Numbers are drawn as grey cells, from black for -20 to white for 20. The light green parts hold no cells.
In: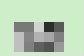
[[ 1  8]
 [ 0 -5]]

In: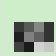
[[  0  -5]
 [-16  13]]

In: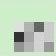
[[ 6 13]
 [ 8 13]]

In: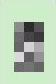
[[ -9 -11]
 [ 13   7]]

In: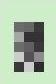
[[-12 -12]
 [ -5 -11]]

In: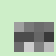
[[-8 -4]
 [12  0]]

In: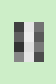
[[17 -6]
 [15 -1]]

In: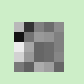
[[-2  4]
 [ 6 -4]]
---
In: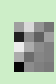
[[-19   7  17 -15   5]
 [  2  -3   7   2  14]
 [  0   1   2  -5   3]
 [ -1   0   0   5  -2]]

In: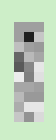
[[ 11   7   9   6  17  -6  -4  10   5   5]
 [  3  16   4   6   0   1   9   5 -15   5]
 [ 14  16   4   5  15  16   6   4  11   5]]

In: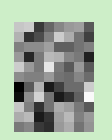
[[ -1   7  11 -18 -20   2  12   4   0   8  11]
 [  1   9   0   2  -6   0   4 -14   2 -12  12]
 [-11 -16 -12  13   8   0  -1  -1   2  -8 -11]
 [-13 -12  -2  -2 -16   4  16   9   5   0  -4]
 [  4   5   7 -16 -10  -2  -1   8  -5  12   1]
 [  7   9   5 -12  -3  -3  -6   1  -5   7   4]
 [ -2   0  -1  -5  -3   1   4  -1  -2  -2   5]
 [  3   4  -6  19  12  -3  -6 -15   0 -10  -6]]

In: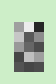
[[ -7  -9   4  11   5]
 [ -9  10  -4  -6  17]
 [ -8   5  -8   2 -14]]

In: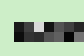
[[-18 -16]
 [-12 -10]
 [-13  14]
 [ -7 -17]
 [ -5  -7]
 [-19 -10]
 [ -2 -14]]

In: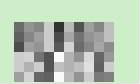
[[  5  12  12  -8  -5  -3]
 [ 13   8  13   5   1   3]
 [ -4  12  -2   3   5   1]
 [ -5  -7  -7  12  12  12]
 [ 19  10  19  -6  -8 -12]
 [  9   8   8  13   6   9]
 [  3  10   3  -3  -2  -7]
 [ 12  15  14   1   3   5]
 [ -1  -5  -4   6   5   1]
 [  0  12   4   2  10  10]]
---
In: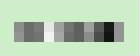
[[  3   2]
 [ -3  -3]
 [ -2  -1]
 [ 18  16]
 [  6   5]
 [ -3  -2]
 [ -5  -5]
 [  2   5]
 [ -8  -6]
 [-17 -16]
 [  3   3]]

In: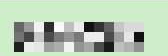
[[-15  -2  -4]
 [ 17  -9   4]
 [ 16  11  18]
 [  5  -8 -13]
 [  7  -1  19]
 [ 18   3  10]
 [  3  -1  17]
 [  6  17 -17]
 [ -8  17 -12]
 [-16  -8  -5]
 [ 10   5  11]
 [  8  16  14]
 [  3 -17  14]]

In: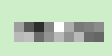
[[  9   5]
 [ 10  -6]
 [ -3 -13]
 [  3   1]
 [  9  20]
 [  3   7]
 [  9  -1]
 [ -3   0]
 [ -4   2]]

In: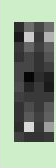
[[-10 -13 -12 -12 -10  -8  -9  -9 -12 -11 -16 -13]
 [-12  14  -6  -8 -11 -14 -19  -9  -9  -4  12  -3]
 [-12 -11 -10 -11 -11 -11 -13 -12 -12 -10 -11  -9]
 [-11   5  -5  -6 -11 -16 -15 -10  -7  -5   8  -3]]

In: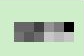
[[ -2  -4]
 [ -6  -4]
 [ -3 -10]
 [ 11   3]
 [  9  -1]
 [ 11 -20]]

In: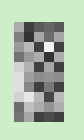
[[ -2  -3  13  15  15  13  -2   4   0   7]
 [  6  10  16   1   5   8   4   9 -12 -10]
 [-10   7   9 -10   2 -10   7 -10   6  -6]
 [ -8   3  -9  -1   3   6 -12  18  -3  -4]
 [-10   7   9 -10   2 -10   7 -10   6  -6]]
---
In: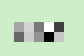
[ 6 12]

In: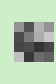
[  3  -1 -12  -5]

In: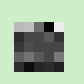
[  9  -9  -9  -9 -15]

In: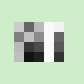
[12 10 -8 19]

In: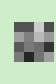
[-7  0 -3  5]

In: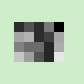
[-13   8  -3 -14]

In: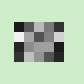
[-16   6   5  -7]
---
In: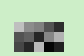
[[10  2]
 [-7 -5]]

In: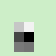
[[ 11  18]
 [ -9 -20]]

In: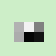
[[  8  18]
 [  7 -19]]

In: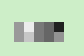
[[ 4 17]
 [ 4 11]]

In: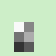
[[19  1]
 [-2  7]]

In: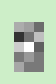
[[  7   5]
 [-12  -2]]
